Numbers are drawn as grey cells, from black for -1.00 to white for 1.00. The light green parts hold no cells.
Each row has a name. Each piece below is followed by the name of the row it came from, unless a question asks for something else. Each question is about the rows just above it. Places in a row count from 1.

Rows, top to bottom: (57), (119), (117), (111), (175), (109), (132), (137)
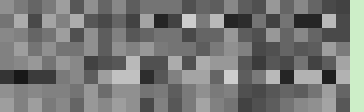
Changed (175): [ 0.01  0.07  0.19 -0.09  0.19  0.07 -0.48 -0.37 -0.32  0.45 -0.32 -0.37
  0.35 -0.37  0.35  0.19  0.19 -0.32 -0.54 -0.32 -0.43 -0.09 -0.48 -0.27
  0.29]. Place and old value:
11, [-0.37]
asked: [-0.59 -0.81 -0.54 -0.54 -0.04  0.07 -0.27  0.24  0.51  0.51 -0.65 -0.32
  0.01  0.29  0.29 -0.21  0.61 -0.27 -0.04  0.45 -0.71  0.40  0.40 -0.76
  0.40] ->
(109)
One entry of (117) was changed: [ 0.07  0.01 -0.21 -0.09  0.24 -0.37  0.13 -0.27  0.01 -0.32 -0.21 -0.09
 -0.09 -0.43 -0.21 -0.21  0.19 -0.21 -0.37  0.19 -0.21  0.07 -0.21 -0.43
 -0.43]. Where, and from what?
18, [-0.27]
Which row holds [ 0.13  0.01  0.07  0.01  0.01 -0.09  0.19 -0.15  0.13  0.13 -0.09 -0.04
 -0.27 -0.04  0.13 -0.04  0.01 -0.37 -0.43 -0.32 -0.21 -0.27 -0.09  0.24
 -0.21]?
(132)
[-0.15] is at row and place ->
(132), 8
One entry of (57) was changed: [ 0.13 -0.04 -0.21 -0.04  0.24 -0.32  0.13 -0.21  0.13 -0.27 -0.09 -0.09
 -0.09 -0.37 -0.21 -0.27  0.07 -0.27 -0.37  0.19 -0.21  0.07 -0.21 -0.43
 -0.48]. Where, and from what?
9, [0.07]
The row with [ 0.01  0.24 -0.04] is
(137)

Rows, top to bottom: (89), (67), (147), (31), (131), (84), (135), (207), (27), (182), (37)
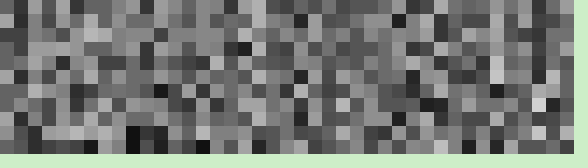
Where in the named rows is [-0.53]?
(207), 22
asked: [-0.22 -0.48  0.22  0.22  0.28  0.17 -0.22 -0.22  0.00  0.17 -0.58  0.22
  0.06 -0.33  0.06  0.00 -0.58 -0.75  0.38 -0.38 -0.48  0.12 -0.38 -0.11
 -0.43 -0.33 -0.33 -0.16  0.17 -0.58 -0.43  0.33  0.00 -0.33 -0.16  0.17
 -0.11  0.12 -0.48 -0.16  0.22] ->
(31)
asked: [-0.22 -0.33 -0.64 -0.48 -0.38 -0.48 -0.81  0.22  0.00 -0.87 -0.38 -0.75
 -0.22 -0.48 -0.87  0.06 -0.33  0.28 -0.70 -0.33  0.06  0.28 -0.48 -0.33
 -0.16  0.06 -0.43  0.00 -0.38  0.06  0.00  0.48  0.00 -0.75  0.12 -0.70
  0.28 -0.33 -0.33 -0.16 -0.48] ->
(37)
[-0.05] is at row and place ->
(84), 13
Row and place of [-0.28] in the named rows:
(207), 30

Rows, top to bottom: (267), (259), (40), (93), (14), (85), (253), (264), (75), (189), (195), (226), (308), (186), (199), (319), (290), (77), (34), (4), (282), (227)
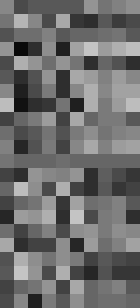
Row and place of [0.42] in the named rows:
(259), 2
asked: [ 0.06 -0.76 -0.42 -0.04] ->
(253)
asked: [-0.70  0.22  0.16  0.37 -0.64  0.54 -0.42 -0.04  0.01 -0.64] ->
(319)
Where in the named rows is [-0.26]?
(308), 8
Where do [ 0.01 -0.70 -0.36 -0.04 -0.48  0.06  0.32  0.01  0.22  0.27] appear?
(195)
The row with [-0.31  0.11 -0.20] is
(227)
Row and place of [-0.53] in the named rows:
(259), 9

